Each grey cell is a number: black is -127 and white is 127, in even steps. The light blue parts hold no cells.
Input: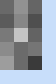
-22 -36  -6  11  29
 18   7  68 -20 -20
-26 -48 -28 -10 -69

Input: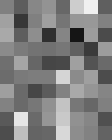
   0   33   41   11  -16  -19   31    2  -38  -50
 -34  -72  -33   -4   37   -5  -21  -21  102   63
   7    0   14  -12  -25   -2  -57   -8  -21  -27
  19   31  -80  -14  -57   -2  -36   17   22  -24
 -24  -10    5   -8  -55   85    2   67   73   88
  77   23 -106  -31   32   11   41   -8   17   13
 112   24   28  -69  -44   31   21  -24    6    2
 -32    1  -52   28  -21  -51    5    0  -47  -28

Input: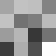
 37  66  28 -67
 66 -13  54  45
 63  -2 -72 -48
  3  59 -12 125

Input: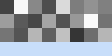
-60  29 -10
120 -37 -43
  8 -56  54
-49  37 -31
 90 -44  65
 -2  24 -74
 18 122 -17
  0 -12  54

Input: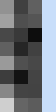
  18   33  -55  -31   26  -66    7   79
 -63  -48  -70  -89  -47 -108  -59  -26
 -31  -42 -114  -62  -55  -59  -60  -35

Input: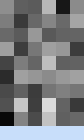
  14   -2  -22   31  -59  -84  -53  -46 -119
 -32  -69  -36  -66   -2   32  -30   70    3
 -36  -23   24   -8  -26   22  -67  -65  -52
  55    5  -38   31   62   11  -10   91   66
-104  -22  -28   23  -31   25    0  -28  -31
  11   37  -27  -67  -29   33   -9  -70  -23
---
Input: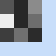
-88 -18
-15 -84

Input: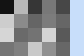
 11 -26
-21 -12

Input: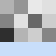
 97 -23
 52  78

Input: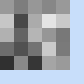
-55  43
-27  53

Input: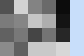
  5  70
 -7 -58

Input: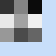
 34 112
-52 -26

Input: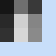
80  5
87 10

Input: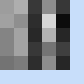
 15 -82
 35 -87
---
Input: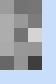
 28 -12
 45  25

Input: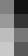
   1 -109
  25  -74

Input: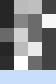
-89  59
-89   6

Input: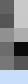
-29  73
-42  72

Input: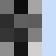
 -13 -114
 -82  -31

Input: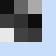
-111  -25
 -66  -78

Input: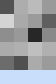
-44  45
 84  41
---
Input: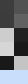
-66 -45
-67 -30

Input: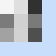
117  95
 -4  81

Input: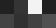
-94 -75
-60 -78

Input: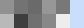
 17 -12
 57 -65

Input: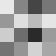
104   5
 23  95

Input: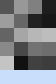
-42  24
 29 -24
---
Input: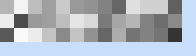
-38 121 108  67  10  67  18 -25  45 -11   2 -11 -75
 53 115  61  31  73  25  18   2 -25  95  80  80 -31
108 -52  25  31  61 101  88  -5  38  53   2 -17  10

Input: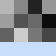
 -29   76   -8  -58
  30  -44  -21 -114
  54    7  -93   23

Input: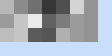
 27  69 106 -29  -3  27  19
 55  11 -15 -73 -49  84  19
 61  69 -36 -42  48  27  19

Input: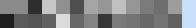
-97 -37 -43 -30  91 -23   4 -73  -4 -11 -23 -11 -30
 10  10 -81  70  16 -49  37  22  64  22  -4 -17  29

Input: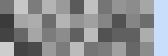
-68  38  45 -18  52  20  32   5 -45   5 -18
-60 -24  38  -3  12 -31  59 -45 -31 -31  45
-10  71  -3  52  26 -37  65 -10  20  12  38
 77 -60 -53  26  -3  59 -10  -3  32 -24  12

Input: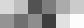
 20 -15  14 -65  97 124
 89  63 -45  -2  43  75

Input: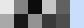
  41 -103   19  -70  -50
 104    3 -115   70  -30
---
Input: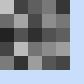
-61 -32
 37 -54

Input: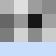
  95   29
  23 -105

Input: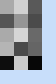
 81 -38
 22 -52

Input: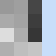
 31 -57
 35 -66

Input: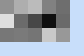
 46  59
-20 -56

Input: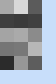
 88 -36
-68 -63
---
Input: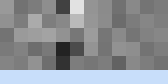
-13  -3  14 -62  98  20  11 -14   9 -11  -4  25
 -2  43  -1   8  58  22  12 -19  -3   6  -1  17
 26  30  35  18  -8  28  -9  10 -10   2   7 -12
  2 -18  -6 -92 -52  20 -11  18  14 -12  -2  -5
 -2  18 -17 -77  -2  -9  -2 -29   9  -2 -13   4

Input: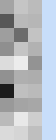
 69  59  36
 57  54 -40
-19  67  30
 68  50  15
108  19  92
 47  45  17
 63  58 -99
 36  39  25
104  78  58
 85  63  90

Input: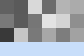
-37  89 -19  52  43 -30
-36  -9  99  84  15  -6
 70  -6  39  -2  34 -70

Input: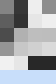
-72 110  13   4
-77 102 111 -33
 49  62  61 -51
 71  80  90  21
102 -87 -87 113

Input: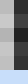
-81  60
-62  73
-93  52
-66  70
-76  64

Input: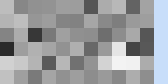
  7  17  19  30  29 -42  44  56 -28  35  61
 62  22  29   4   2  38   9  -1  26  30  52
 44 -72  -6  32  16  14 -17  13  41 -41   4
 30  49  37  18  47 -23  26 101 -58 -39 -85
 73  52 -37  55 -14  19  83 115 113  44  81
 31  -5  37  17  30  13  26   8  45  14  65
